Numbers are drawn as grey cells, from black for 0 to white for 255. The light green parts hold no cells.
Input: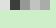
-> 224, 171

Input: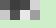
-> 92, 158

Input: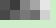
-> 81, 208

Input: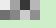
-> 236, 143

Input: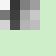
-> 245, 189

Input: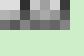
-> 222, 131

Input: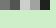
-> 118, 32

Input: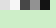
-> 224, 19
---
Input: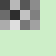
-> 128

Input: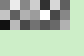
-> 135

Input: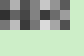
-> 157

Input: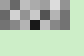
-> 115

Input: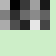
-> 98

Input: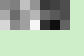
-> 77

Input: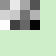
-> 179

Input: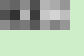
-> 190

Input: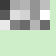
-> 254

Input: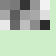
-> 222
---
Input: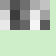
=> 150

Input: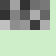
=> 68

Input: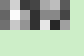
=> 124

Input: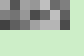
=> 170

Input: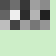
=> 77

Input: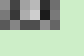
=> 142

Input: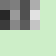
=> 115
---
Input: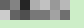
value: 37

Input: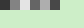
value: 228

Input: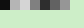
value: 213

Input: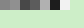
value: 72

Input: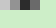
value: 44

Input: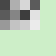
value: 215

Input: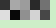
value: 156

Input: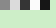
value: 53
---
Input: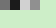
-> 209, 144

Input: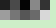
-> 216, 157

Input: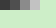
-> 194, 139

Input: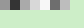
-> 247, 216

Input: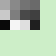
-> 245, 223

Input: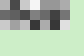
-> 245, 224

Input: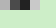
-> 201, 180

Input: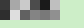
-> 222, 202
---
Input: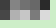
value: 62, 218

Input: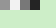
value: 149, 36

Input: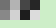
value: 113, 220

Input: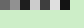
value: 103, 19

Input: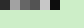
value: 43, 13

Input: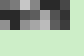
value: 105, 60
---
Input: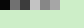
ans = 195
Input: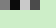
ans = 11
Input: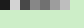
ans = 113
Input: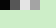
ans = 86
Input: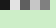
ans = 95
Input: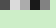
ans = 172
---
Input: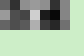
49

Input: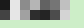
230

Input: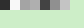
248

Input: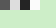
221

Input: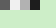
240

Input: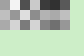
243

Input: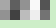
95

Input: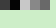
4

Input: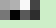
177

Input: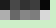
72
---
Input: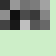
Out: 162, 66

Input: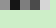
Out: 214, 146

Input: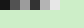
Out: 231, 21

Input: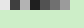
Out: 155, 231

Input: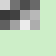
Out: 105, 96

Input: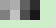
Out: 45, 127
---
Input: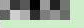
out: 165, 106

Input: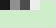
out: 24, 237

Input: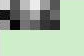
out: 211, 41

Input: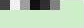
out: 66, 128

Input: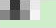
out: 193, 244

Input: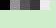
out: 3, 236
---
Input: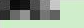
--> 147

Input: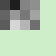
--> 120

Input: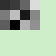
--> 25

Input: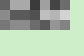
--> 90

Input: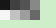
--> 158

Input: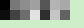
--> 109

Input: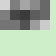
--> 59
